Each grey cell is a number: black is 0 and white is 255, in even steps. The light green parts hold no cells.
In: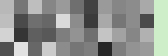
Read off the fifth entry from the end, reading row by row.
126
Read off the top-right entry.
169
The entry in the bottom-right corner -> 154
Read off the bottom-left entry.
80
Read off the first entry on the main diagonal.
184
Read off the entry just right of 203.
140
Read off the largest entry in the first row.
190
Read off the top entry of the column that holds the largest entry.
118
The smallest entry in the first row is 66
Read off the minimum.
39
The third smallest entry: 59
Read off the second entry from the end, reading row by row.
147
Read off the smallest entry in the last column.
74
